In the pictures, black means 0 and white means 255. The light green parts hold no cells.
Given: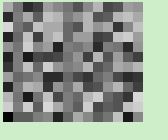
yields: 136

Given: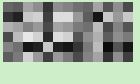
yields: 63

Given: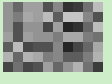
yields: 59

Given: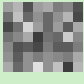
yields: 181

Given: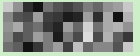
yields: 200

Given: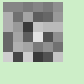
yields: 196
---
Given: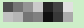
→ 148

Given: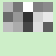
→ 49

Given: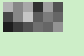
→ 197

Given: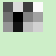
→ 129

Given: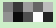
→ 156

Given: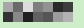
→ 220
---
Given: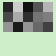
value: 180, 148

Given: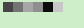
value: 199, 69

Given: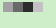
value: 194, 162

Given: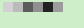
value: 156, 210

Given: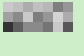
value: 150, 52

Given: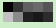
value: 85, 194

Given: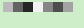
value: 163, 186

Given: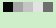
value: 110, 7

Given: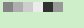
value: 153, 132
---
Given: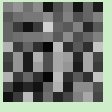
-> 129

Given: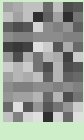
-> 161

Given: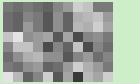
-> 121

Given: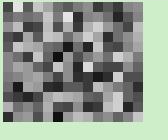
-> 70

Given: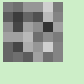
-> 123
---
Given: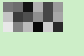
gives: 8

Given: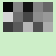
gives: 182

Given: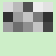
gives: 143

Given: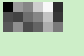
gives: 100

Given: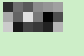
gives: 56

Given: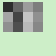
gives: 79

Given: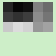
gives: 210

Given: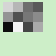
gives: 243
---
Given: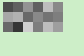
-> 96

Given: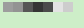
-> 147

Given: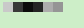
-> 57

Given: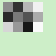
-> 50

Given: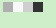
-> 248

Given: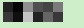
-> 5

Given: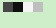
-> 15
